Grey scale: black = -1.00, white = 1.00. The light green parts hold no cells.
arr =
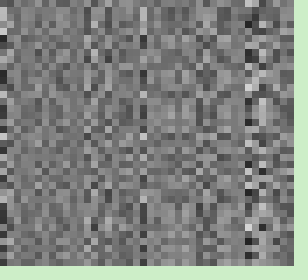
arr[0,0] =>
-0.27
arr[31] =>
[-0.59, -0.21, 0.17, -0.24, -0.10, 0.09, -0.07, -0.01, -0.28, -0.12, -0.01, -0.09, 0.35, -0.27, -0.09, 0.35, 0.05, 0.04, -0.23, 0.07, -0.47, 0.05, -0.26, 0.11, 0.13, -0.08, 0.16, -0.03, -0.11, -0.35, -0.25, 0.21, 0.16, -0.21, -0.04, 0.24, 0.32, 0.00, -0.01, 0.21, -0.27, -0.05]
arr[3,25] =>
-0.16
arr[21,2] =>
0.04
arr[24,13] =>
-0.27
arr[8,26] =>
-0.21
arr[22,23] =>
-0.18
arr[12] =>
[-0.22, -0.40, 0.03, -0.16, -0.17, 0.24, -0.14, 0.11, -0.25, -0.32, 0.06, -0.20, 0.30, -0.40, 0.05, 0.29, -0.13, 0.02, -0.08, -0.01, -0.27, -0.15, -0.19, 0.02, 0.09, 0.07, -0.06, -0.09, 0.10, -0.39, -0.08, 0.18, -0.04, -0.12, -0.12, 0.64, 0.37, -0.46, -0.15, 0.34, -0.15, 0.15]
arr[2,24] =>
-0.30
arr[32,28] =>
0.13
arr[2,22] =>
-0.02
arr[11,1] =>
-0.10
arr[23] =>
[-0.20, 0.22, -0.12, 0.00, 0.00, -0.30, 0.07, -0.23, -0.07, 0.20, -0.21, 0.05, -0.15, 0.28, -0.20, -0.18, 0.04, -0.25, -0.22, -0.03, -0.11, 0.10, 0.03, -0.03, -0.11, -0.26, 0.11, 0.04, -0.34, 0.16, -0.20, -0.12, -0.05, -0.05, 0.10, -0.66, -0.19, 0.47, 0.04, -0.33, -0.17, -0.31]
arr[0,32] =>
0.05
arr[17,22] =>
0.12
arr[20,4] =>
0.03
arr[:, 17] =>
[0.12, -0.03, -0.03, -0.29, 0.03, -0.17, 0.01, -0.30, -0.25, 0.17, -0.23, -0.12, 0.02, 0.02, -0.29, -0.14, -0.24, -0.28, -0.02, -0.06, 0.21, -0.23, -0.01, -0.25, 0.14, -0.21, 0.14, -0.26, -0.15, -0.24, -0.31, 0.04, 0.22, -0.23, -0.32, -0.17, -0.25, -0.14]
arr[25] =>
[-0.54, 0.14, 0.01, -0.18, -0.04, -0.19, 0.02, -0.16, -0.17, -0.02, -0.04, -0.09, 0.16, 0.05, -0.29, 0.08, -0.10, -0.21, -0.11, 0.04, -0.46, 0.11, -0.06, 0.02, 0.13, -0.08, 0.28, 0.04, -0.28, -0.18, -0.28, 0.13, 0.25, -0.04, 0.10, -0.27, 0.21, 0.27, 0.28, -0.07, -0.17, -0.37]
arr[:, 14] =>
[-0.03, 0.14, 0.07, -0.15, 0.08, -0.19, -0.05, -0.17, -0.04, 0.02, -0.23, -0.22, 0.05, 0.11, -0.20, -0.19, -0.26, -0.15, -0.28, -0.03, 0.01, -0.25, -0.01, -0.20, 0.10, -0.29, 0.00, -0.14, -0.01, -0.21, -0.25, -0.09, 0.10, -0.18, -0.21, -0.18, -0.19, -0.28]
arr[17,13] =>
0.20
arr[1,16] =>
0.01
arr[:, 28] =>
[0.12, 0.12, 0.12, -0.28, 0.17, -0.38, -0.08, -0.31, -0.19, 0.26, -0.38, -0.20, 0.10, 0.25, -0.34, -0.38, -0.34, -0.37, -0.12, 0.23, 0.09, -0.34, 0.12, -0.34, 0.31, -0.28, 0.12, -0.22, -0.04, -0.48, -0.41, -0.11, 0.13, -0.33, -0.23, -0.20, -0.32, -0.27]
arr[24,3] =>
-0.07
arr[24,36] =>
-0.08
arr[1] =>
[0.46, -0.12, -0.15, 0.04, 0.01, -0.08, -0.04, -0.05, 0.08, 0.08, -0.17, -0.03, -0.40, 0.13, 0.14, -0.35, 0.01, -0.03, 0.13, -0.11, 0.41, -0.17, 0.08, -0.19, -0.34, -0.14, -0.32, -0.08, 0.12, 0.13, 0.09, -0.29, -0.35, 0.00, -0.08, -0.10, -0.37, -0.23, -0.18, -0.21, 0.06, 0.08]
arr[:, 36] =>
[0.31, -0.37, -0.55, -0.38, -0.41, 0.17, 0.29, -0.32, -0.49, 0.04, 0.19, 0.44, 0.37, -0.33, -0.21, 0.11, 0.19, -0.29, 0.32, -0.42, 0.22, 0.15, -0.31, -0.19, -0.08, 0.21, 0.29, -0.45, -0.41, 0.06, 0.18, 0.32, 0.16, 0.20, -0.37, 0.29, -0.32, 0.26]
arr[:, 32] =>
[0.05, -0.35, -0.33, -0.11, -0.24, 0.29, 0.11, -0.02, -0.23, -0.14, 0.21, 0.22, -0.04, -0.34, 0.07, 0.14, 0.21, -0.02, 0.29, -0.33, 0.04, 0.12, -0.30, -0.05, -0.23, 0.25, 0.09, -0.07, -0.27, 0.09, 0.20, 0.16, -0.04, 0.14, -0.04, 0.20, 0.03, 0.26]
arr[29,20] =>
-0.46
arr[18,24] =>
0.21
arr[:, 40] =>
[-0.10, 0.06, 0.11, 0.01, 0.27, -0.27, -0.09, -0.12, 0.00, 0.06, -0.29, -0.21, -0.15, 0.18, -0.07, -0.32, -0.21, -0.11, -0.12, 0.22, -0.07, -0.29, 0.14, -0.17, 0.17, -0.17, -0.06, 0.00, 0.08, -0.33, -0.08, -0.27, 0.00, -0.22, -0.02, -0.22, -0.12, -0.12]

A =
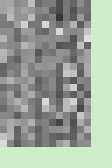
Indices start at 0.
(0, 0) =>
0.28
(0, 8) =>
-0.38
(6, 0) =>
0.14
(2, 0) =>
-0.01
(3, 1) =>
-0.06
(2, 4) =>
0.47
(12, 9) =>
0.28
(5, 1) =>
0.08
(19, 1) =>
0.40
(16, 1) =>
0.05
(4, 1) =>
0.11
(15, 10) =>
0.32
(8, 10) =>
-0.26
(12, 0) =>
-0.15
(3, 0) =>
-0.04
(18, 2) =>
-0.22
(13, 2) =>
-0.17
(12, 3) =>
0.27
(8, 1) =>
-0.08
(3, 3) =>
0.62
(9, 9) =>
0.44
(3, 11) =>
-0.26
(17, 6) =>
0.01
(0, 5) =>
-0.15
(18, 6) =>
-0.01
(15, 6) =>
0.45
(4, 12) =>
0.53
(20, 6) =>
-0.01
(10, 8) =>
-0.20
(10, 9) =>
0.55
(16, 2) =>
-0.23
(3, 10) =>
0.41
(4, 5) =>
-0.13
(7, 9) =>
0.11
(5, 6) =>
0.12
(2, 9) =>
-0.08
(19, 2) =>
-0.19
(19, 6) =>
-0.01
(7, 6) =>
-0.03
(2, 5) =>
-0.07
